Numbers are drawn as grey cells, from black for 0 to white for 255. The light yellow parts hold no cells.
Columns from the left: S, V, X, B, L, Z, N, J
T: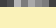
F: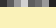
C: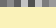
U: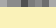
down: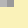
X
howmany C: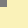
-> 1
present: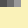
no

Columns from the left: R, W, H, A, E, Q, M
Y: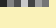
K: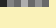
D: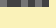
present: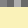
yes
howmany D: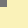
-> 3

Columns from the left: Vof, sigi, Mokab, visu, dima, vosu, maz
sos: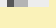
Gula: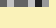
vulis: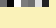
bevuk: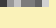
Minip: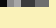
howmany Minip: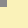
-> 1
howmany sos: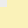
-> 4
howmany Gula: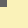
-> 3

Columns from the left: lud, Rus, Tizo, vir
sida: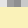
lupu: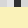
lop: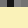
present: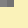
yes
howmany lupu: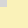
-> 2
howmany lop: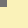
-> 2
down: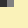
Tizo
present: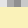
no

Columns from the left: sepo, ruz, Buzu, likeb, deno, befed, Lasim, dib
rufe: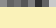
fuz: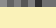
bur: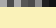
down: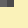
ruz
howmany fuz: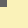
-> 1
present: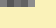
no
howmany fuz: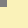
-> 2

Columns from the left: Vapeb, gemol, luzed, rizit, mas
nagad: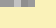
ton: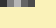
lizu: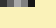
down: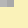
luzed
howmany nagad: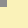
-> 1
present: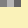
yes
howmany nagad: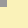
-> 3
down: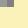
gemol
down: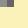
rizit

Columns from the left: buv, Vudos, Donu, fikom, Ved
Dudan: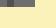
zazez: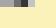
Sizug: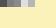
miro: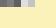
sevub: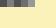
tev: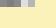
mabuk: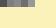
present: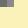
no
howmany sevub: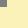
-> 1
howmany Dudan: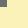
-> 4
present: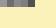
no

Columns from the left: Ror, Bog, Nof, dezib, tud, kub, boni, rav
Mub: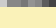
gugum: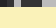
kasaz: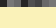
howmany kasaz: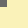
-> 2
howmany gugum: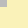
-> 3
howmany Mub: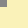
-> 3
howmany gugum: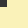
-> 4

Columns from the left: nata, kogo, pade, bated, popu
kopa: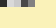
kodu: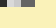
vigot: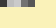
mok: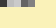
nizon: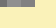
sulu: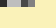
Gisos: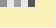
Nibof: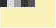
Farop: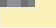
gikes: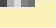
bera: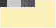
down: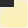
nata
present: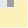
yes
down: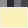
nata
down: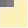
bated
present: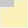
yes
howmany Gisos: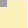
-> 1

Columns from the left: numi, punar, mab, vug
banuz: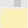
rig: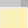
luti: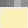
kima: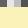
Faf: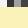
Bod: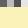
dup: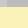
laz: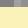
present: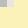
no
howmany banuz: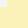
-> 0
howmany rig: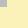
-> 0
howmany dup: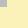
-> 3

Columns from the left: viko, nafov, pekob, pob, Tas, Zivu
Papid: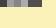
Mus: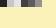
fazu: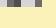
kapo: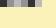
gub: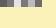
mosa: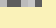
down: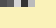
Tas
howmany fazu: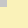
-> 0
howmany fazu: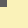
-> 0
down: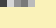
pob
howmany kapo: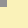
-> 2
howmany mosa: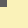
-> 3
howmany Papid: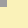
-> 1

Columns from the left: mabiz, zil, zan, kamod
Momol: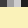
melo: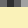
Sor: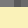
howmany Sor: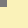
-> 2
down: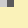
zan
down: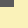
zan
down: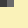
mabiz

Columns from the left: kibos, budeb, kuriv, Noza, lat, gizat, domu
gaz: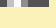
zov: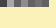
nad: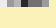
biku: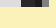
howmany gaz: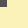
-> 4
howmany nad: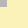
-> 1
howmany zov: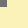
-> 1
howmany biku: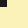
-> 1
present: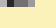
yes

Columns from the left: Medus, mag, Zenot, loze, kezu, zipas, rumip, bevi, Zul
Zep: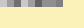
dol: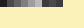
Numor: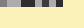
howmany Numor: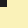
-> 0
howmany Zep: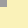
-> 2
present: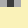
yes
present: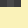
yes
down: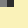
loze
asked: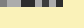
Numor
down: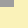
kezu

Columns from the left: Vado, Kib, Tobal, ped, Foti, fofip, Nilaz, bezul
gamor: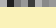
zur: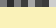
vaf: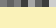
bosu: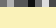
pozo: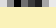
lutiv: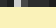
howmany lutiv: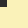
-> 4
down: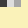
Nilaz
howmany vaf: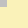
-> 0
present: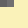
no

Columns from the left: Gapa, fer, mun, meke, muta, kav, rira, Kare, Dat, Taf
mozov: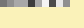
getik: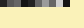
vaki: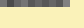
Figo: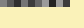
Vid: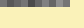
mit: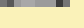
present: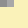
yes
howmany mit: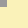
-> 4

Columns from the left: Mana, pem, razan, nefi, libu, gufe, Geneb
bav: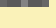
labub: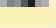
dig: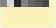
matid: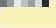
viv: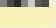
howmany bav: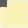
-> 4
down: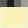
libu
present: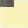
yes

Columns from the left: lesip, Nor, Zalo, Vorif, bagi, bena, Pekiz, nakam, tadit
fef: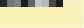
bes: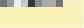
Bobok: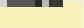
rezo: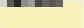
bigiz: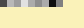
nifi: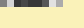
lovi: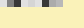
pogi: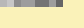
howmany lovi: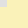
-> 3
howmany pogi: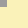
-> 3

